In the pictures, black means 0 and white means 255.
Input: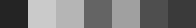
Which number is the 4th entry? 100
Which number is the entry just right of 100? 160
